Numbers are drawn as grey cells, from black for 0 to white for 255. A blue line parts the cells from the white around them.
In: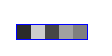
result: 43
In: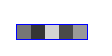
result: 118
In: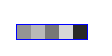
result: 148
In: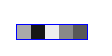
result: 170
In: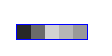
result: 40
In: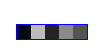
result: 8
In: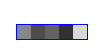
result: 134
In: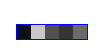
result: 15
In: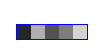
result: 38
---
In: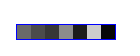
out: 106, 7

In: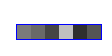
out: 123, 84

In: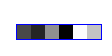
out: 73, 196

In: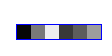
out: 7, 157

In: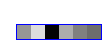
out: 150, 109

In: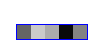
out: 101, 131

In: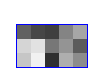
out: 97, 140

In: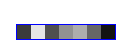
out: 59, 19

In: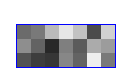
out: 107, 121
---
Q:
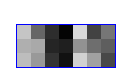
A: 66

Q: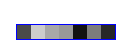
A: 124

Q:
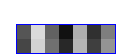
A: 48

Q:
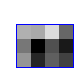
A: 220

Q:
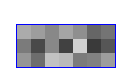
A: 102

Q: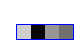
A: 151

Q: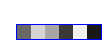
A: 242

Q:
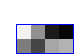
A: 27
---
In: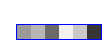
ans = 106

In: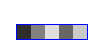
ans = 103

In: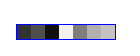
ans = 51

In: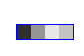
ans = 149

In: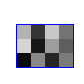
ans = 24

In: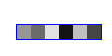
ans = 70

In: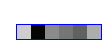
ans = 97

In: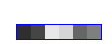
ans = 69
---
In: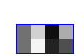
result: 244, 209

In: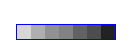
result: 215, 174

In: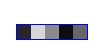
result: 215, 138

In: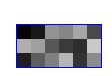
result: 201, 181

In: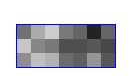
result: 205, 198

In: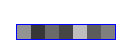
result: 190, 147

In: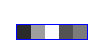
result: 252, 158
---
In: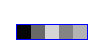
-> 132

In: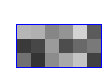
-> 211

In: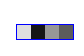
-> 151

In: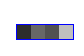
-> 81

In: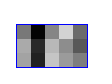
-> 211

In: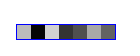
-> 168

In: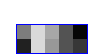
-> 83

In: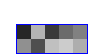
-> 107

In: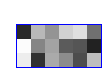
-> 223
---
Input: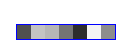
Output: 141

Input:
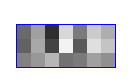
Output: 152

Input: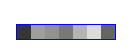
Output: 145

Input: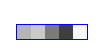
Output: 181

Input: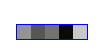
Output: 114

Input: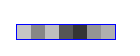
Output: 148

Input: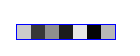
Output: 142

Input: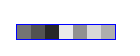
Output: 145

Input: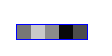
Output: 119
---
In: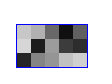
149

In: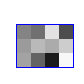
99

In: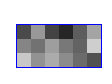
140

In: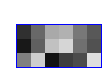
62

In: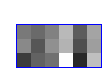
253

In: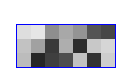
194

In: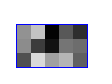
160
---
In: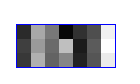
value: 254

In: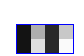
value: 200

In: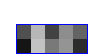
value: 100

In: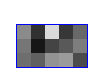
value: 125

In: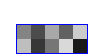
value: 203

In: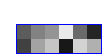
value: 37

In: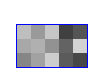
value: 211

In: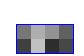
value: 97

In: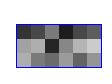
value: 203

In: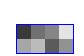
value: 228
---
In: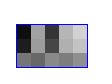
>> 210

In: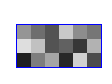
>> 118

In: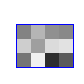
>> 137

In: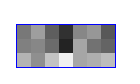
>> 88

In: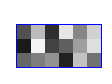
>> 209

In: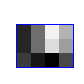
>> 178
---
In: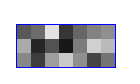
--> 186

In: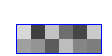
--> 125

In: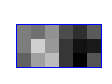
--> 26

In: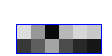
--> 22

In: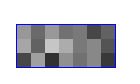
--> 84

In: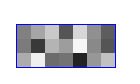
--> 85

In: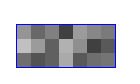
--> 89

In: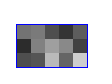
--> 65

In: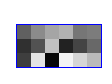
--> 104
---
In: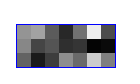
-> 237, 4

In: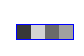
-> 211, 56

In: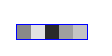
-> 227, 42

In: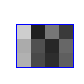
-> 206, 32

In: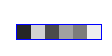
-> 239, 38

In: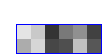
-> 228, 52

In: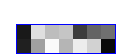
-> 250, 10
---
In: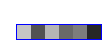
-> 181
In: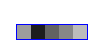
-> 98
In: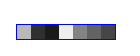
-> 26
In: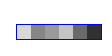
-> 154
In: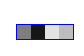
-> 226
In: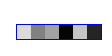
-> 162
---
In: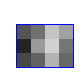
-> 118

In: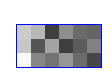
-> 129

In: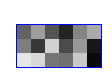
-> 23

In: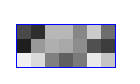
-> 60

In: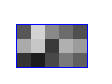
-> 156

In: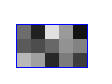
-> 130
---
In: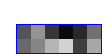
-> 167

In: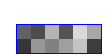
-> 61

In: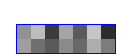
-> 124

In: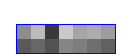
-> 97

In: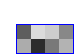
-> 179

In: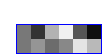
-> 185
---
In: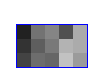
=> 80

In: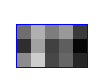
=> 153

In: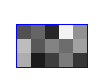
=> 242

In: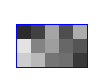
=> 78

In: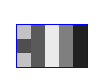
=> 127

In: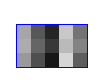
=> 200
